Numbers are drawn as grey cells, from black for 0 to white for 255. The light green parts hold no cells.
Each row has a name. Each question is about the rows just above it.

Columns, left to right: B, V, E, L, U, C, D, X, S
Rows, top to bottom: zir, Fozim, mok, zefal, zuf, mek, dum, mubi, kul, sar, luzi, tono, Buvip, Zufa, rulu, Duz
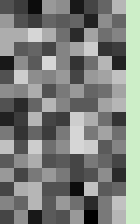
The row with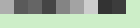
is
zefal
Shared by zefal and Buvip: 69
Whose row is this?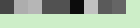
Zufa
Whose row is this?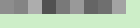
dum

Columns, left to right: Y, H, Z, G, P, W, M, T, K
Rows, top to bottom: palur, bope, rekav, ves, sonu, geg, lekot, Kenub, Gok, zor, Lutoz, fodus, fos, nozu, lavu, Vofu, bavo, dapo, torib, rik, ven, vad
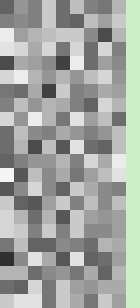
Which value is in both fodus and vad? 170
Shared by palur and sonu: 109
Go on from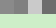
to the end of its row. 99, 190, 159, 202
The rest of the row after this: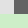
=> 109, 159
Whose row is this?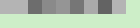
rik

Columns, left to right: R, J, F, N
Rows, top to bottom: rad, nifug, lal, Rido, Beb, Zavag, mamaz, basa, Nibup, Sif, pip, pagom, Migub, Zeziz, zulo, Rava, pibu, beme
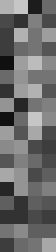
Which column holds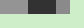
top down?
J
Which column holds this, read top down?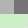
F
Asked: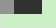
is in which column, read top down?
J
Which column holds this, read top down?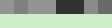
J

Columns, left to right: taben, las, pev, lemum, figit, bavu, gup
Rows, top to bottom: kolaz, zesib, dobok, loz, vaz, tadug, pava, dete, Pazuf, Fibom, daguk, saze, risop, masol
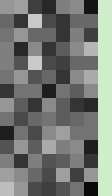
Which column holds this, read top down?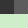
figit
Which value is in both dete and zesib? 52
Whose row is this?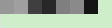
kolaz
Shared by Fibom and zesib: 73
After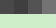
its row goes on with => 10
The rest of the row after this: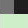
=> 115, 93, 138
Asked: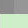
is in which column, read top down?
las

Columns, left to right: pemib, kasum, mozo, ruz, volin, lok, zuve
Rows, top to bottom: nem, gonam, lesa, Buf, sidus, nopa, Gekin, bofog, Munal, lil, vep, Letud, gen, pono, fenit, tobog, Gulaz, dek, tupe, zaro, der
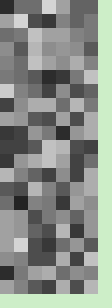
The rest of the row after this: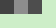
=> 99
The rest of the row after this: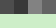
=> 121
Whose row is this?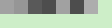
Munal
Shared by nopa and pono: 89

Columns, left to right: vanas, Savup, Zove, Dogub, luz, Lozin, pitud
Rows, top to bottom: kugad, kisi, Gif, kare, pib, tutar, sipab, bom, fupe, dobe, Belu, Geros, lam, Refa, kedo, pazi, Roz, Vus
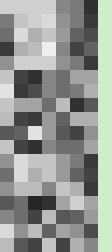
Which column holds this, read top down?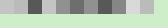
vanas
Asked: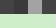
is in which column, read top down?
Savup

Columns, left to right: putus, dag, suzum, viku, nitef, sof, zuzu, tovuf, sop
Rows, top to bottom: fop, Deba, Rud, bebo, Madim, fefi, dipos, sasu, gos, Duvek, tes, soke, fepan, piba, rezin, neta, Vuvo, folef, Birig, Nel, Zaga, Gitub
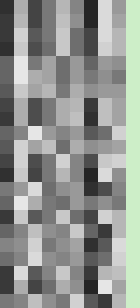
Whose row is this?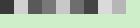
Rud
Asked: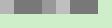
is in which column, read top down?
viku
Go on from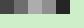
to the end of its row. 230, 163
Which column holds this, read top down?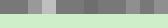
viku
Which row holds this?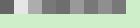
rezin
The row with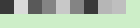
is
Nel

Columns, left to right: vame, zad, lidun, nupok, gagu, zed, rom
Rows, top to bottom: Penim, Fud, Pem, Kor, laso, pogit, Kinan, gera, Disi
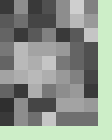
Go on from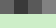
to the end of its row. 57, 89, 197
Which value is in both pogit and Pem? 129
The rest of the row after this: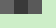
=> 129, 57, 89, 197
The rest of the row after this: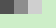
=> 129
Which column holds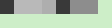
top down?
zad

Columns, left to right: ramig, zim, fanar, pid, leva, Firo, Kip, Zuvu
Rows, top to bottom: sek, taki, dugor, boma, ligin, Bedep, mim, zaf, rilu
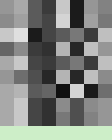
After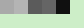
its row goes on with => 212, 27, 110
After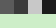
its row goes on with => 150, 130
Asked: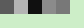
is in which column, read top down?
leva

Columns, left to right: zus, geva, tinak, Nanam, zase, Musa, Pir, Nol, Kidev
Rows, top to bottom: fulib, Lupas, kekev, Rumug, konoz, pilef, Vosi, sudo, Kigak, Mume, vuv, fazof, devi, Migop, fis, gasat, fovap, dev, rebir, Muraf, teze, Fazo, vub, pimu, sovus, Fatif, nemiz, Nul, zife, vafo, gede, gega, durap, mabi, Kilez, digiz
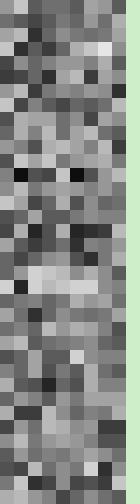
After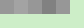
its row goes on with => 120
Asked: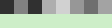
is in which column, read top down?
Pir
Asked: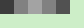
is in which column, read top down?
tinak

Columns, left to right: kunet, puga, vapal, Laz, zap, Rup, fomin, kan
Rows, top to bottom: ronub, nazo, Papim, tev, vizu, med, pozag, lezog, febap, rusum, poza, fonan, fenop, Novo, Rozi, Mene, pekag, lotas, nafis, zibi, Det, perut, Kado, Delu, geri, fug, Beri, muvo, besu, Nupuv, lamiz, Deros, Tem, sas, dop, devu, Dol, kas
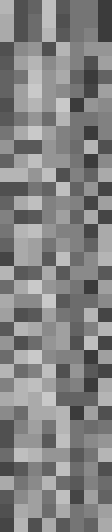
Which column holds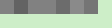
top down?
Rup
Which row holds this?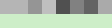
fenop
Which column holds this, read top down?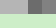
puga
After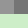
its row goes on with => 59, 138

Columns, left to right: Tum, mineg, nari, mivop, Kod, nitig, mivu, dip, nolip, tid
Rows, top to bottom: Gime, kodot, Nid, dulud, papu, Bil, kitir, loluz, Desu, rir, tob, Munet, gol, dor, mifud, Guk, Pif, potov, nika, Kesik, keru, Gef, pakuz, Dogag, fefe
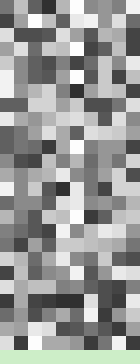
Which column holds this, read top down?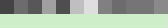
mivu
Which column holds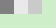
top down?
tid
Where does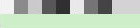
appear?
dor
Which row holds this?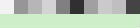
kitir
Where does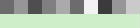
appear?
pakuz
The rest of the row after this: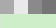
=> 202, 96, 78
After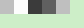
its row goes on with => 202

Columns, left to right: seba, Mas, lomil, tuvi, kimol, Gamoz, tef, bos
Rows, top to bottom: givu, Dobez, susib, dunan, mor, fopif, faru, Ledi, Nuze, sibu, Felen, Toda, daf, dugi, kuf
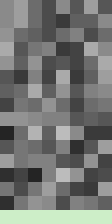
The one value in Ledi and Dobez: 108
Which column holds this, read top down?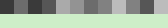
kimol
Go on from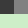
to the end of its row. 67, 170, 58, 96, 158
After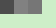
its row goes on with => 96
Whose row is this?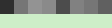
kuf

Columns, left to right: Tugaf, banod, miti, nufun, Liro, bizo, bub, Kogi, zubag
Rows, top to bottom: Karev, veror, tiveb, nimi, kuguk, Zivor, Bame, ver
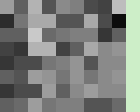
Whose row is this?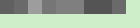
ver
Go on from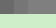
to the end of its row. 54, 96
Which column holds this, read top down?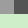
bub
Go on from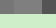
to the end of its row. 84, 106
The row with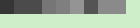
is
kuguk

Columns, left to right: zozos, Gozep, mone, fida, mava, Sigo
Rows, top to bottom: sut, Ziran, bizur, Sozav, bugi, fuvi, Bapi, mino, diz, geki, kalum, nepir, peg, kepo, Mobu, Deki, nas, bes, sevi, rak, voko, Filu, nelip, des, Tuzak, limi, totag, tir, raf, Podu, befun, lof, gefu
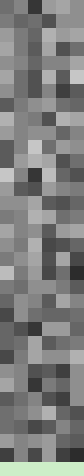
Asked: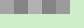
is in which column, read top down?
fida
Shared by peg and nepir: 81
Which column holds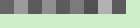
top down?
fida
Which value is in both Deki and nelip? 111
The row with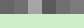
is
Tuzak
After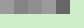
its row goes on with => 91
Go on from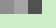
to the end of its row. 165, 72

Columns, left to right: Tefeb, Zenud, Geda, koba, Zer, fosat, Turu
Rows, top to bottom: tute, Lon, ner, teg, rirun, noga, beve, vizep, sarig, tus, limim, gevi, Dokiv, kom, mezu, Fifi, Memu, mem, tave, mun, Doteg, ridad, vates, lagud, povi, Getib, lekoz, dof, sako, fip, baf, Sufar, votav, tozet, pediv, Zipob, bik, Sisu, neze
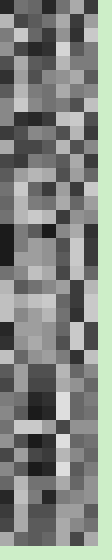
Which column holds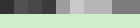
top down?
Zenud
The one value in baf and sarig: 201
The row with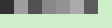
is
noga
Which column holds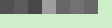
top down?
Zer
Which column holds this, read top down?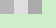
Zer
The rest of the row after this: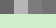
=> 170, 103, 158

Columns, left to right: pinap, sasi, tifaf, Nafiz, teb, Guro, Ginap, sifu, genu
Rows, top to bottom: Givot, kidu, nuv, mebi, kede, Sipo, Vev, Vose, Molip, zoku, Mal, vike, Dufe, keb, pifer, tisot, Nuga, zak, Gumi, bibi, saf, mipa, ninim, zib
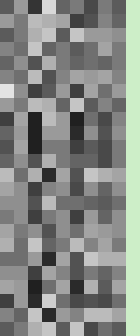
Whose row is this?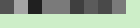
Mal
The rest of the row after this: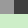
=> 164, 111, 154
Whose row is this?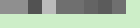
pifer
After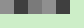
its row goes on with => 154, 100, 143
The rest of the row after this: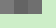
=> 100, 122
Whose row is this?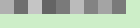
zak

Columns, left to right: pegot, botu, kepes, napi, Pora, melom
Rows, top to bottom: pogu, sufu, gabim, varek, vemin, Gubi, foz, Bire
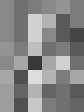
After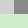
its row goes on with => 89, 68
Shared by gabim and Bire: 112

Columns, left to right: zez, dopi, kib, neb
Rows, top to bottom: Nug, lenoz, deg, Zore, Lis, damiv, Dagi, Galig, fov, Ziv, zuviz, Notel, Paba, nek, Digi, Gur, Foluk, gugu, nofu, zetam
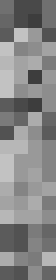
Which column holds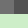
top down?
neb
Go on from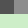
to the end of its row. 102
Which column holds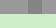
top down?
dopi

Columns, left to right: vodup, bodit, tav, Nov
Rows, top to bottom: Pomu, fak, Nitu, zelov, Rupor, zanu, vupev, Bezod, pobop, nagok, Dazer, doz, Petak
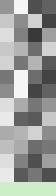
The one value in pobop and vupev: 98
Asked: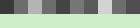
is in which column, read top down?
tav
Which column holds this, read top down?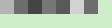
tav
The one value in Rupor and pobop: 89
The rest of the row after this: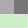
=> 149
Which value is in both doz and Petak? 79

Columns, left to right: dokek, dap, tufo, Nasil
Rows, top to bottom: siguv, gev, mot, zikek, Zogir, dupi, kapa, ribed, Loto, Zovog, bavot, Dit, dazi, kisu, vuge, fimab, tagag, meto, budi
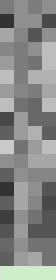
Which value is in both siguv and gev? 143
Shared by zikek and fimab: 143

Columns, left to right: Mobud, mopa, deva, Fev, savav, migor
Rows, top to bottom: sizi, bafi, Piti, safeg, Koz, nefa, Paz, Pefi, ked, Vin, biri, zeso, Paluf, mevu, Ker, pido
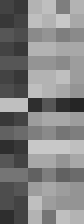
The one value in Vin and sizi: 126
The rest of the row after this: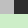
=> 86, 46, 37

